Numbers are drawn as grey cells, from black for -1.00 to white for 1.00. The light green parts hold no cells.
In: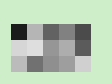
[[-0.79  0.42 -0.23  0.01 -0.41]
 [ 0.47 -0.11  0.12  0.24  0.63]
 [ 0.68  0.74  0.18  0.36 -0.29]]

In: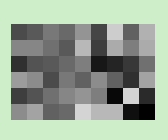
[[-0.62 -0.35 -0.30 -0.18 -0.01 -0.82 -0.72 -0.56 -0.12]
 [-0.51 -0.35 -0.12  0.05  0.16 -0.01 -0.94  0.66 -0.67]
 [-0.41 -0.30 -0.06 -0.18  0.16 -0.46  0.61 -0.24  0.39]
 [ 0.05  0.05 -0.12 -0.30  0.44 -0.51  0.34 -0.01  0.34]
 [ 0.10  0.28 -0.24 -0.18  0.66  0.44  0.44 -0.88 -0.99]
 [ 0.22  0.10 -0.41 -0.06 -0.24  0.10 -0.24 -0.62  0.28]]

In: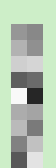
[[-0.31  0.78]
 [-0.26 -0.16]
 [ 0.01  0.51]
 [ 0.18  0.07]
 [ 0.35  0.29]
 [ 0.40  0.13]
 [ 0.46 -0.04]
 [ 0.62  0.67]
 [ 0.95 -0.70]]

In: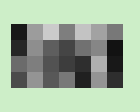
[[-0.81  0.22  0.59 -0.01  0.53  0.27 -0.06]
 [-0.70  0.11 -0.26 -0.46 -0.11  0.05 -0.86]
 [-0.41  0.16 -0.31 -0.06 -0.75  0.16 -0.64]
 [-0.16 -0.01 -0.36 -0.52 -0.64  0.37 -0.81]]

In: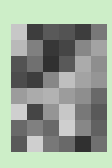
[[-0.40 -0.52  0.06  0.50  0.28  0.17]
 [-0.35 -0.12 -0.62 -0.30  0.34  0.11]
 [-0.30  0.62 -0.06 -0.18 -0.62 -0.12]
 [-0.18  0.00 -0.18  0.62  0.06 -0.24]
 [ 0.22  0.34  0.40  0.22  0.11 -0.18]
 [ 0.45  0.00 -0.57 -0.46  0.06  0.28]
 [ 0.56 -0.52 -0.30 -0.35 -0.52 -0.06]
 [ 0.62 -0.46  0.17  0.56 -0.06 -0.30]]

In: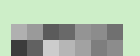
[[-0.53 -0.24  0.60  0.43  0.27 -0.01  0.10]
 [ 0.38  0.21 -0.29 -0.18  0.16  0.10 -0.12]]

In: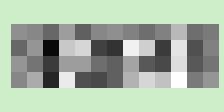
[[-0.19  0.17 -0.93  0.57  0.68 -0.49 -0.60  0.89  0.62 -0.54  0.78 -0.37
   0.01]
 [ 0.06  0.34 -0.71  0.84 -0.37 -0.43 -0.25  0.40  0.68  0.51  0.99 -0.04
   0.17]
 [ 0.12  0.06 -0.19  0.23 -0.25  0.06  0.12  0.01 -0.14  0.01  0.45 -0.14
  -0.04]
 [ 0.17 -0.09 -0.54  0.23  0.23 -0.14 -0.25  0.29 -0.31 -0.43  0.73 -0.31
  -0.09]]
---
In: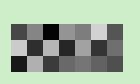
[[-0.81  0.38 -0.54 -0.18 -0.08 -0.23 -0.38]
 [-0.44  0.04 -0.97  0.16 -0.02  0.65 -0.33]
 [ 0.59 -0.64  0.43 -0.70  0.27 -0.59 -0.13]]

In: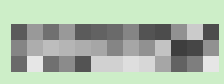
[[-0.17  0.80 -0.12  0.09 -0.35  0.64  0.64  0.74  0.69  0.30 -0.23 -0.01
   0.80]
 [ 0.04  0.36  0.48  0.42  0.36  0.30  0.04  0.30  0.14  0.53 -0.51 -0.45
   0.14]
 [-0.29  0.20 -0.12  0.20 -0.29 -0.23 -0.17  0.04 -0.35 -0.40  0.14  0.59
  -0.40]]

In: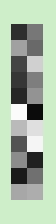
[[-0.35  0.92]
 [ 0.46  0.75]
 [-0.47  0.63]
 [ 0.31  0.36]
 [-0.70  0.15]
 [-0.58 -0.01]
 [-0.64 -0.07]
 [-0.80 -0.12]
 [ 0.26 -0.18]
 [ 0.10 -0.75]
 [ 0.97 -0.91]]

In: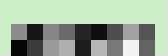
[[-0.95 -0.54  0.21  0.37 -0.77  0.43 -0.06  0.90 -0.22]
 [ 0.10 -0.83  0.04 -0.17 -0.71 -0.89 -0.39  0.26 -0.34]]

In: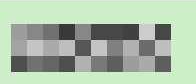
[[ 0.28  0.54  0.33  0.49 -0.32  0.54  0.00  0.39 -0.16  0.49]
 [ 0.23  0.06 -0.11 -0.55  0.06 -0.44 -0.44 -0.49  0.60 -0.44]
 [-0.38 -0.11 -0.21 -0.38  0.39 -0.05 -0.26  0.23  0.33 -0.26]]

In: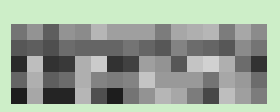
[[-0.67  0.49 -0.61 -0.55  0.37  0.59 -0.61 -0.49  0.25  0.15 -0.32  0.54
   0.64  0.37 -0.15 -0.61]
 [-0.21  0.37 -0.26 -0.15  0.37  0.03 -0.03  0.03  0.54  0.20  0.20  0.20
  -0.09  0.31  0.20 -0.15]
 [-0.77  0.31 -0.72 -0.72  0.43 -0.38 -0.77 -0.09  0.15  0.43  0.31 -0.03
  -0.44  0.49  0.25 -0.03]
 [-0.09  0.15 -0.26  0.15  0.09  0.43  0.25  0.25  0.25 -0.03  0.31  0.37
   0.43 -0.03  0.31  0.09]
 [-0.32 -0.26 -0.38 -0.15 -0.21 -0.21 -0.21 -0.09 -0.21 -0.32  0.03 -0.15
  -0.21 -0.32  0.09 -0.09]]

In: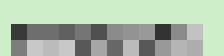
[[-0.02  0.57  0.47  0.57 -0.31  0.30 -0.19  0.47 -0.31  0.20  0.42  0.36]
 [-0.55 -0.14 -0.14 -0.25 -0.08 -0.37  0.09  0.15  0.20 -0.60  0.09  0.52]]

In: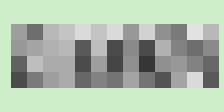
[[-0.24  0.49  0.34  0.34 -0.41  0.24 -0.46  0.13 -0.58  0.13  0.19  0.02
  -0.19]
 [ 0.19  0.29  0.39  0.44 -0.30  0.49 -0.41  0.08 -0.41  0.39  0.02 -0.14
   0.08]
 [-0.41 -0.04  0.24  0.34 -0.19  0.02 -0.09  0.29 -0.09 -0.35  0.29  0.71
  -0.30]
 [ 0.24 -0.14  0.44  0.54  0.71  0.54  0.71  0.19  0.65  0.13 -0.04  0.77
   0.44]]
